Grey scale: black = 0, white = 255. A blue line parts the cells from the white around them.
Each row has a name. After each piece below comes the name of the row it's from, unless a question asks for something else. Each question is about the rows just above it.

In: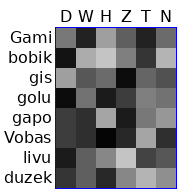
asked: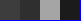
gapo
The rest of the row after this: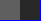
[135 180 143]
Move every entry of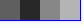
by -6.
[ 89  34 129 174]

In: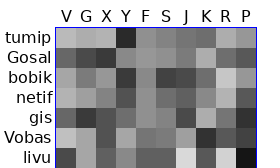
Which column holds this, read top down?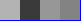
X
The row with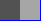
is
Vobas
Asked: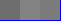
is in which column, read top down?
S
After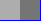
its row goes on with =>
[50]
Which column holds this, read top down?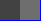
S
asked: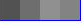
gis

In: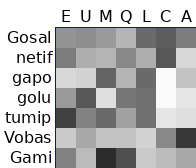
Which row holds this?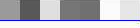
golu
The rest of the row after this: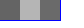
[250 195]
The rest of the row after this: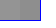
[154 181 106  93 124]
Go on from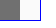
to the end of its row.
[229]
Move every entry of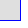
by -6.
[217]

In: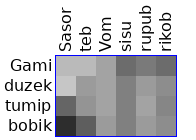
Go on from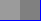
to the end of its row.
[155 141]
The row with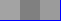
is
duzek
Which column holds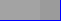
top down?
Vom
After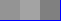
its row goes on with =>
[163 134]
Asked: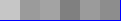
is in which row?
duzek
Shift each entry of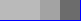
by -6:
[180 180 157 102]
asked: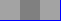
tumip

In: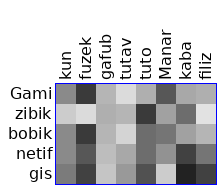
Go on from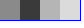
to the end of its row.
[175  87 168 175]
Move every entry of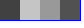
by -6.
[ 59 191 147  75]
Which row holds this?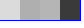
zibik

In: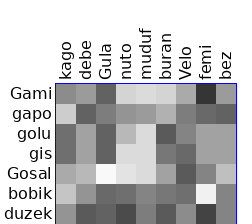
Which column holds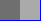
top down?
kago
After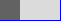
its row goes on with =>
[119 105 162 162]
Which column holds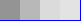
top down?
nuto
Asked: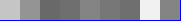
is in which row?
bobik
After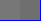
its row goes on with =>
[241 132]
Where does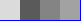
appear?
golu
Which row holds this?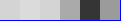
Gami

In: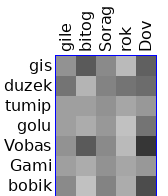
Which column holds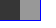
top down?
Dov
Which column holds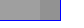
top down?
gile

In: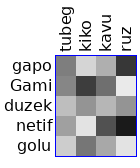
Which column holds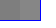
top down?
tubeg
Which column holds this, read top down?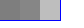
tubeg

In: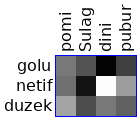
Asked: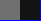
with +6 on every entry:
[118  25]
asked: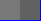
duzek

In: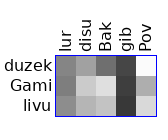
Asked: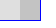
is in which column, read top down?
Bak
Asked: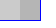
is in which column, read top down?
disu
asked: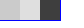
Gami
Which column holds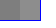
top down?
lur
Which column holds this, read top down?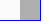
Pov
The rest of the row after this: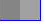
[111  70 251]

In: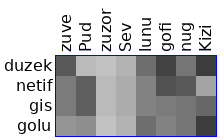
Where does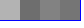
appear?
golu
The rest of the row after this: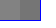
[60]
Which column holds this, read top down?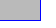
zuzor
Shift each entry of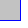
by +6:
[200]
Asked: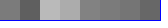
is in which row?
gis

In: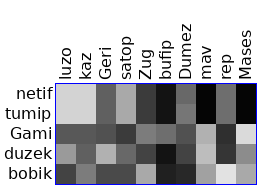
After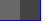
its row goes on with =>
[ 19  67 189  53 140]
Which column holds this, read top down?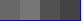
Dumez
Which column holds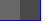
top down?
satop

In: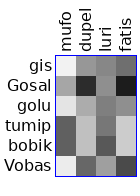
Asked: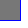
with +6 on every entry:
[125]
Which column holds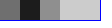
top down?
fatis

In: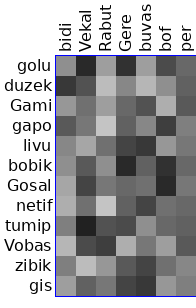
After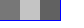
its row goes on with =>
[135  62 127]
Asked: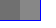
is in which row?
zibik
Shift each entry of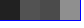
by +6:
[ 39  88  81 149]
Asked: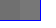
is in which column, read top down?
Vekal
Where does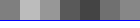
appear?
zibik
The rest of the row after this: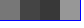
[127]

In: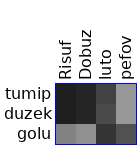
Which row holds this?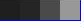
duzek
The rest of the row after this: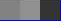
[81]
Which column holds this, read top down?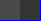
luto
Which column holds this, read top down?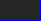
Dobuz

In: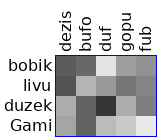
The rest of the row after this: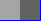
[187 201 234]
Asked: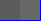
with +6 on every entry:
[ 97 110]
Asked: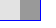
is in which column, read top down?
duf
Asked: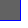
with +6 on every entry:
[104]

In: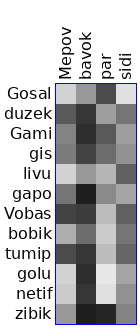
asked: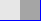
golu
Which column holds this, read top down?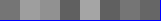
sidi
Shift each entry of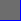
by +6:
[115]
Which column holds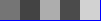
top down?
Mepov
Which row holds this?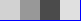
Gosal
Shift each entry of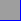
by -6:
[152]

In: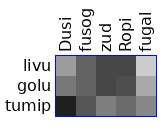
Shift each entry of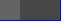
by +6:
[105  77  77]
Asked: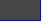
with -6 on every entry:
[65 65]
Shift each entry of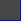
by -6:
[65]
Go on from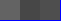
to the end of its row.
[169]

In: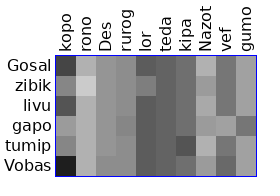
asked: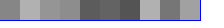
tumip
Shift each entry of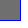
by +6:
[117]
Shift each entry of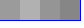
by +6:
[161 183 155 140]

